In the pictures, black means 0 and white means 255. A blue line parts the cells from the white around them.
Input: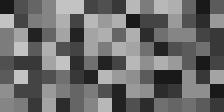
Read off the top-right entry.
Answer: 91
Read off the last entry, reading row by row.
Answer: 56
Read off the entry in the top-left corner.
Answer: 25
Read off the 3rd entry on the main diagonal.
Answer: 34
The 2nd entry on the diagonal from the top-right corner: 44
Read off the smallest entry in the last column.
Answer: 25
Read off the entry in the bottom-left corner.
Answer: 133
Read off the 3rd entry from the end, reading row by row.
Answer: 112
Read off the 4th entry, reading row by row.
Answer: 133
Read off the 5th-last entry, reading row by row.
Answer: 112
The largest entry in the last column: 164
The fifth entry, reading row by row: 195
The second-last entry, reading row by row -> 91
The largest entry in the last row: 184
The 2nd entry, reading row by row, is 80
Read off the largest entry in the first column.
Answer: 195
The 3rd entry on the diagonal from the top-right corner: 133
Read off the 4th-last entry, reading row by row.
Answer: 101

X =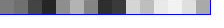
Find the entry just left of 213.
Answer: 58
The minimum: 37

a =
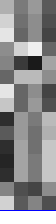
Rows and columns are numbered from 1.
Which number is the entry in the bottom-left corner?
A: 210
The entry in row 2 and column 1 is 210
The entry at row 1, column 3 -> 153
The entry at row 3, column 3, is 141
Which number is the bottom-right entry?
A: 79
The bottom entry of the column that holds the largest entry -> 132
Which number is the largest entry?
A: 239
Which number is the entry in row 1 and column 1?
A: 176
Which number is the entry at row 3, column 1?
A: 229
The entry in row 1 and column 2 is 122
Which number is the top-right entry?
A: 90
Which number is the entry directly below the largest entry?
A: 26
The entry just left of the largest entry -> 210
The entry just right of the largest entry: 102
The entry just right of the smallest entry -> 164

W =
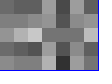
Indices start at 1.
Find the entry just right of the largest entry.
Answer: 116
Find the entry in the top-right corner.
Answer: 95
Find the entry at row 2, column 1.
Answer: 127
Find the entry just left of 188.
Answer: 116
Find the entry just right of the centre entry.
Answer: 116
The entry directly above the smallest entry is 83
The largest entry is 200
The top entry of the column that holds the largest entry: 95
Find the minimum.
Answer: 49
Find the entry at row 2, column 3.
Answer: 139

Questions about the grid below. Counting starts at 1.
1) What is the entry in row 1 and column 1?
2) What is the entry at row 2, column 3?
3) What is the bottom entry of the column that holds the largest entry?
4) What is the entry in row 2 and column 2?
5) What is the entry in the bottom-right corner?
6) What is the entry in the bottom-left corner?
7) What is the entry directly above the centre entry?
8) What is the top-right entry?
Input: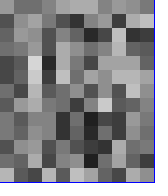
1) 153
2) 163
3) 71
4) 143
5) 143
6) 182
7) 111
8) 121

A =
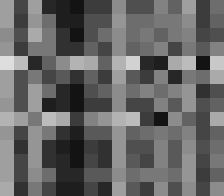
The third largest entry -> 200
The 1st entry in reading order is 159
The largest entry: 222
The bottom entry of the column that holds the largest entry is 170
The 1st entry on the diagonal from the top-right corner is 109
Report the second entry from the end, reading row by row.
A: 69
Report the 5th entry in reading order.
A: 30
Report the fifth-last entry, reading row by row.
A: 140
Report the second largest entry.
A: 210
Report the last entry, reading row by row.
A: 140
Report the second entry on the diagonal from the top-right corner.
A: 60
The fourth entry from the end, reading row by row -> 79
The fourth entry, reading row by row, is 39
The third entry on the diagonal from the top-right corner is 130
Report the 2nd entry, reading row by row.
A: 69

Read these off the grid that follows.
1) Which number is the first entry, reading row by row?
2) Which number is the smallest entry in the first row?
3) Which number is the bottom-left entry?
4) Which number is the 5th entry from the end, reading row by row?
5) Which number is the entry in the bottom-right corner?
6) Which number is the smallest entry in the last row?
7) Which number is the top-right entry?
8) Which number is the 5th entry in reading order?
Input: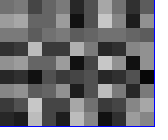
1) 113
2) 39
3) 39
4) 134
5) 134
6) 17
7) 92
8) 122

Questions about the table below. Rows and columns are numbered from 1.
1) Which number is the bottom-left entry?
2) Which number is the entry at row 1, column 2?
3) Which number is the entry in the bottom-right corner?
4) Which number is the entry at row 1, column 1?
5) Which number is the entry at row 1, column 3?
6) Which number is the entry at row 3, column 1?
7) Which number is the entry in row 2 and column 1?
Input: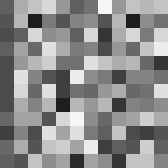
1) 95
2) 172
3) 131
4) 95
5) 195
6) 75
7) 84

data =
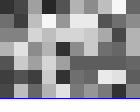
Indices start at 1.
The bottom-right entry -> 130
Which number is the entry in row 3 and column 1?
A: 130
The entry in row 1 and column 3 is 160
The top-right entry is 102
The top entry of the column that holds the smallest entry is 39
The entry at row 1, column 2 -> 71
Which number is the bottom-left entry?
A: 71
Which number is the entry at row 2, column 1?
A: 111
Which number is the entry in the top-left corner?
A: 50
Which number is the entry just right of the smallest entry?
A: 83
